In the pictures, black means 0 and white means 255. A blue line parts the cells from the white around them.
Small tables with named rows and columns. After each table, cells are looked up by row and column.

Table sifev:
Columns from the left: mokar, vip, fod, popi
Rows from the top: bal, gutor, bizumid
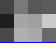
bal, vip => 121
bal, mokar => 68
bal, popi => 92
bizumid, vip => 175
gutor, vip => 165
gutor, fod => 160
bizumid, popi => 104
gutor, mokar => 30
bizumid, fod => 168
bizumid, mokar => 73

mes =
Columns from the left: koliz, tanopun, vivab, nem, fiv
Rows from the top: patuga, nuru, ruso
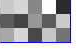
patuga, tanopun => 214
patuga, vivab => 135
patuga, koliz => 201
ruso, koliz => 168
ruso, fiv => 116
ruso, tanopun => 214

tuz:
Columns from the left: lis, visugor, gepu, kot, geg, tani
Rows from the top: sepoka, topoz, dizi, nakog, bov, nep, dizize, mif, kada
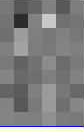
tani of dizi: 119
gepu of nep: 111
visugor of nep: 105
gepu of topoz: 130
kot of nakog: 121
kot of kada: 144
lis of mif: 131
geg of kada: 124
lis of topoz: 116
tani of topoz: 117

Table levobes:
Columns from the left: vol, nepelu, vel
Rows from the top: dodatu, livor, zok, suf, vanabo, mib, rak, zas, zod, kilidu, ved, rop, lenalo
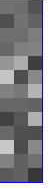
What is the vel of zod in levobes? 176
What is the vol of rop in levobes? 130
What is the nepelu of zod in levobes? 87
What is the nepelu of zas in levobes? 103
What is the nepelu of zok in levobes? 110
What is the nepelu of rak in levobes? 119
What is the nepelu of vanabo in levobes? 172
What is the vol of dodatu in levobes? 113
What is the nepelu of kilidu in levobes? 80
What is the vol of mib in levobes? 196
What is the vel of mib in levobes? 137
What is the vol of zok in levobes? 111
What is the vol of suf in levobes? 103
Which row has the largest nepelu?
vanabo

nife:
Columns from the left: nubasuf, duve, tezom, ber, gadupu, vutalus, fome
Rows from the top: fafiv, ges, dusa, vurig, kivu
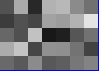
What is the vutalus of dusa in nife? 86
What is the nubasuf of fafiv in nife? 82
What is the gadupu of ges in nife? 156
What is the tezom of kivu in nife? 139
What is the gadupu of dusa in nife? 31
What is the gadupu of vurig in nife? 143
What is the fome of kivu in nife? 131
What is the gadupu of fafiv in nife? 184
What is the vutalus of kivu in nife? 119
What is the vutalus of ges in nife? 178
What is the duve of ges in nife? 81
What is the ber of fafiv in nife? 178
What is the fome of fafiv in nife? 113
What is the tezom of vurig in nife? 70
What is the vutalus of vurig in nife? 115
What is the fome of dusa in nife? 114
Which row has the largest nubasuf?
vurig

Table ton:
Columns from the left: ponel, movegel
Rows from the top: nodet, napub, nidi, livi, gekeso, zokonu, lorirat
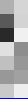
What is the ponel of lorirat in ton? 201
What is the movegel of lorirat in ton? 238
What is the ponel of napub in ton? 89
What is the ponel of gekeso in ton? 192
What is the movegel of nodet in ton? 213
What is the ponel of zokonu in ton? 152
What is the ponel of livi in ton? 224
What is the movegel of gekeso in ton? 151
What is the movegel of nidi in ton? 240
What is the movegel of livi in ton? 142
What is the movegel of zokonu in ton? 161
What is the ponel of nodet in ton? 176
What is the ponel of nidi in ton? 41
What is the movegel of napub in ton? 211

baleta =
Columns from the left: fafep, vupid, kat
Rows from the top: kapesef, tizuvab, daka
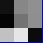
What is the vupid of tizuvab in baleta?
115
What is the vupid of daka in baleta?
230
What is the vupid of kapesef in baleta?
135
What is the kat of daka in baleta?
11
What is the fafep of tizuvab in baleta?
4
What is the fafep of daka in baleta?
193
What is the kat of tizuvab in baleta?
143
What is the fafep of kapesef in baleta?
17
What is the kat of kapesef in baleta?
144

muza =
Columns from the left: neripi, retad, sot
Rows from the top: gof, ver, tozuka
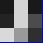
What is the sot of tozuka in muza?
47
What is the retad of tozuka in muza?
153
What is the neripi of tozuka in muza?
217
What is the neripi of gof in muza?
25
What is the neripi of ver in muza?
35
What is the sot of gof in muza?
25
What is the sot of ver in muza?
76
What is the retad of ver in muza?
212
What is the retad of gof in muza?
212
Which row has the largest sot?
ver

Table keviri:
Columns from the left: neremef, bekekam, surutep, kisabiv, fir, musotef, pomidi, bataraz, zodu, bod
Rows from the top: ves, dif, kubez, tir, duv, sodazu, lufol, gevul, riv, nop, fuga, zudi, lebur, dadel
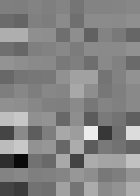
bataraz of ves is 131
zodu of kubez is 121
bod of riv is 95
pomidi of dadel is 171
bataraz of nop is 55
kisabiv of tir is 130
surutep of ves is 131
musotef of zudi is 67
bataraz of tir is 138
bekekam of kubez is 174
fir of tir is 136
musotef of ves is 117
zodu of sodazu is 130
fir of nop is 168
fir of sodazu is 145
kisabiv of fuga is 150

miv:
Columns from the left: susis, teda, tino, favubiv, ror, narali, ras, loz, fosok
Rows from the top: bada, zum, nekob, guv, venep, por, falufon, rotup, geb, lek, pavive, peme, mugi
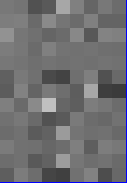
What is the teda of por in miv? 121
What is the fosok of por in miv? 105
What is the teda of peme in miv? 113
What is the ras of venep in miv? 112
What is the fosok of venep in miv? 113
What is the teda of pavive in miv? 113
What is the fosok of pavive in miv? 120
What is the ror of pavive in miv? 109
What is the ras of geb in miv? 108
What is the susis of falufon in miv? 92
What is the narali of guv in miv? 113
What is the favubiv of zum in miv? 138
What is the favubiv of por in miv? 74
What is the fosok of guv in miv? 110
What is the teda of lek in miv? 113
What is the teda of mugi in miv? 124
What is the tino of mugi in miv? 109

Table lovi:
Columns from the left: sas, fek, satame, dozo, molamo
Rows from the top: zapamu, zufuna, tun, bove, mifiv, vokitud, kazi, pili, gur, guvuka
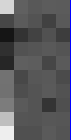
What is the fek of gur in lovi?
85
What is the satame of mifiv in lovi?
93
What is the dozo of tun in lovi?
81
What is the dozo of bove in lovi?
89
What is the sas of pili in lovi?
124
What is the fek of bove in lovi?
82
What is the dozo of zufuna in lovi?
65
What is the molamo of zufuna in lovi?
89
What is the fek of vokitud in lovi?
72
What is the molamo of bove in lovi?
84
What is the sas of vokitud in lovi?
114
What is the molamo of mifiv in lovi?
90
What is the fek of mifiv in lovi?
95
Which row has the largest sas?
guvuka

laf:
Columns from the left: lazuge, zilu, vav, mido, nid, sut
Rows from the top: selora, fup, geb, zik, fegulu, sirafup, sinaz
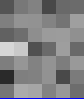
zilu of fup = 147
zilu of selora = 120
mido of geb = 155
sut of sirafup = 123
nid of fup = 116
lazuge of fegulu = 126
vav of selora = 130
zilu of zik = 201
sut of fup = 159
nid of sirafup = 73
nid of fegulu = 125
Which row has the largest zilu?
zik

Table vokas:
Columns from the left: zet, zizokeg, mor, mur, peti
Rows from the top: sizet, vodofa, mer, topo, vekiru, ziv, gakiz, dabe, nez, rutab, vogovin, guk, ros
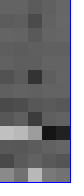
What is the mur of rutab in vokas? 21
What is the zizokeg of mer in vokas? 99
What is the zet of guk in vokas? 73
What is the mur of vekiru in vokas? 99
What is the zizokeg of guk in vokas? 90
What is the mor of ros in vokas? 184
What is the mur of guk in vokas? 89
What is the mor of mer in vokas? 89
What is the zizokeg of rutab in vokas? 185
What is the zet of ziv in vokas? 82

